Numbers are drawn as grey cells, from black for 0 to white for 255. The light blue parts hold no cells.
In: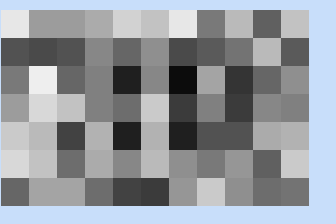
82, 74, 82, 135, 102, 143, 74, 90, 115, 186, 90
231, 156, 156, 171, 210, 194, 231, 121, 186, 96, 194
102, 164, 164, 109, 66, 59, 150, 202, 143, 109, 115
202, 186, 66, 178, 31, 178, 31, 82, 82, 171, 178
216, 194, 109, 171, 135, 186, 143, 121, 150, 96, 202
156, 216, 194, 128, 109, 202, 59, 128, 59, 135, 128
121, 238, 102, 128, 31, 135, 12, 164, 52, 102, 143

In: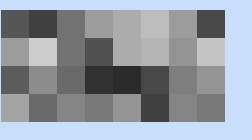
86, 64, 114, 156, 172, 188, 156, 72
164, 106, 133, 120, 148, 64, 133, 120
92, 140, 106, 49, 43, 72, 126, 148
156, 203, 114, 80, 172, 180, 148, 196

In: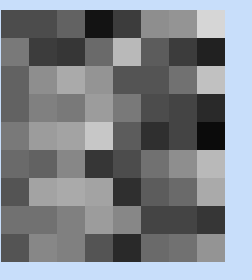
121, 60, 54, 106, 185, 92, 60, 33
76, 76, 98, 19, 60, 142, 148, 214
106, 98, 135, 54, 76, 113, 142, 185
113, 113, 128, 156, 135, 68, 68, 54
98, 128, 121, 156, 121, 76, 68, 41
84, 135, 128, 84, 41, 106, 113, 148
98, 142, 170, 148, 84, 84, 113, 193
121, 156, 163, 199, 92, 47, 68, 11
84, 163, 170, 163, 47, 92, 106, 170

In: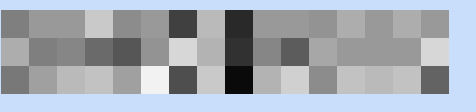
173, 127, 134, 106, 86, 147, 215, 179, 49, 134, 92, 167, 153, 153, 153, 215
127, 153, 153, 201, 140, 153, 64, 186, 41, 153, 153, 147, 173, 153, 173, 153
120, 160, 186, 194, 160, 242, 78, 201, 10, 179, 208, 140, 194, 186, 194, 99

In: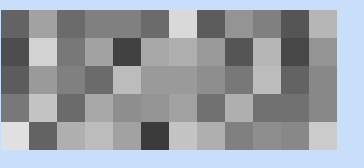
224, 99, 175, 188, 162, 59, 196, 175, 128, 142, 136, 203
92, 154, 128, 107, 188, 154, 154, 142, 120, 188, 99, 136
99, 162, 107, 128, 128, 107, 217, 92, 148, 128, 85, 181
120, 196, 107, 168, 142, 148, 162, 113, 175, 113, 113, 136
77, 210, 120, 162, 65, 168, 175, 154, 85, 181, 71, 148

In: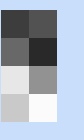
104, 41
61, 82
231, 146
201, 251

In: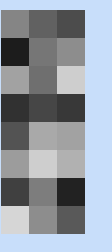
49, 70, 56
133, 97, 76
162, 111, 206
28, 118, 141
64, 125, 34
214, 141, 89
83, 169, 162
156, 206, 177
